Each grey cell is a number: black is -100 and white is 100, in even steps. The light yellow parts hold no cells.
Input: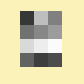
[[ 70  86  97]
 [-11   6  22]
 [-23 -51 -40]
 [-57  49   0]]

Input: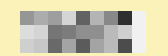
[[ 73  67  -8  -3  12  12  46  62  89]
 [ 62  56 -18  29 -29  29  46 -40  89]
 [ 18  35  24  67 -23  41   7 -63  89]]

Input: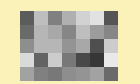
[[ 71 -22  60  -6 -43 -58  83]
 [ 27   0  -6  11  16  27 -17]
 [ 11  43  43  16  32 -38  60]
 [-17  43  32   5  49  22   5]
 [-28  49   0  38  65  77 -33]]

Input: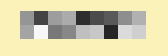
[[ 29  94  -6   6  50  56 -70  72  62]
 [ 17 -47  23  34 -64 -41 -30  11  39]]

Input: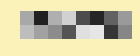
[[ 48  26  10 -34  75  80 -58   5]
 [ 32 -75  37  64 -40 -70 -23  21]]

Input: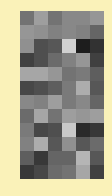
[[ 30  30  18 -10  -4 -26]
 [ 18  13   1   7   1 -21]
 [ 13 -38 -32  64 -77 -61]
 [  7   1  24  -4   7 -21]
 [  1  36 -32  13 -32 -16]
 [ -4 -44 -38  58 -67 -56]
 [-10  24 -10   7   7  18]
 [-16  30 -10  24  18  24]
 [-26 -56 -21 -21  42 -32]
 [-44 -38 -26  -4  36 -32]
 [-50 -38 -16   1  18 -50]
 [-56 -44 -16 -10  30 -50]]

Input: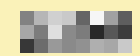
[[ 31  -3  75   8  -3 -68 -31 -52]
 [  2  43  63  58 -21  93  26 -26]
 [-57 -15  20   8  14  37  31  58]]

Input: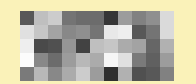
[[ 98   7 -15  22  44  34  93  76  -4 -25  22]
 [ 87 -42 -37  17 -48  50  55  34  28 -20  39]
 [ 76  55  28   7  12  -9  82  87 -31  -9  71]
 [ -4  44   7  34  60  22 -63  39 -37 -31   1]
 [-31  50  60  -9 -15 -15 -58  22   1  12  71]]
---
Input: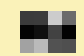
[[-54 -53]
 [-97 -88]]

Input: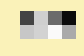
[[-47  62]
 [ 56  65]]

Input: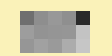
[[-13  11]
 [ 23  15]]

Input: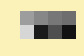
[[ 23   6]
 [ 68 -79]]

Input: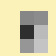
[[  5  10]
 [-64  46]]

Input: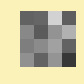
[[-23 -20]
 [  7 -29]]
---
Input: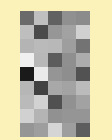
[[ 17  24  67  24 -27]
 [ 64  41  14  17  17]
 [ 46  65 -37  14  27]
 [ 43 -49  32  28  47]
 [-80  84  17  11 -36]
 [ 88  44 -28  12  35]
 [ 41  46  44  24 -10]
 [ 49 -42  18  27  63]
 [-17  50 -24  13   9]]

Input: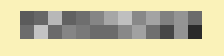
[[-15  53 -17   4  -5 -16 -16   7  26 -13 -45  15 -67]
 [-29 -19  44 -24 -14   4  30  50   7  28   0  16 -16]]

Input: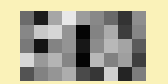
[[-35   2  17  36 -42 -58  63 -72  -2]
 [ 69  20  41   4 -97  44   1  25 -51]
 [ -5 -85   3  16 -82  10  44  29 -29]
 [  6  57  68  16 -97   3  34 -52   5]
 [-16 -78  30  82  22   7 -18 -60  11]]

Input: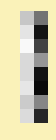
[[ 72 -70]
 [ 59   5]
 [ 80 -92]
 [ 70 -86]
 [ 70  18]
 [ 95 -48]
 [ 79 -85]
 [ 55 -10]]

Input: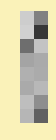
[[ 43 -24]
 [ 49  11]
 [ 33  44]
 [ 38  34]
 [ 29  33]
 [-14  53]
 [ 64 -57]
 [ 61   1]]

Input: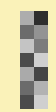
[[-41  62]
 [-16  40]
 [ 33 -46]
 [-41  62]
 [ 54  -3]
 [-15  15]
 [ 36 -64]]
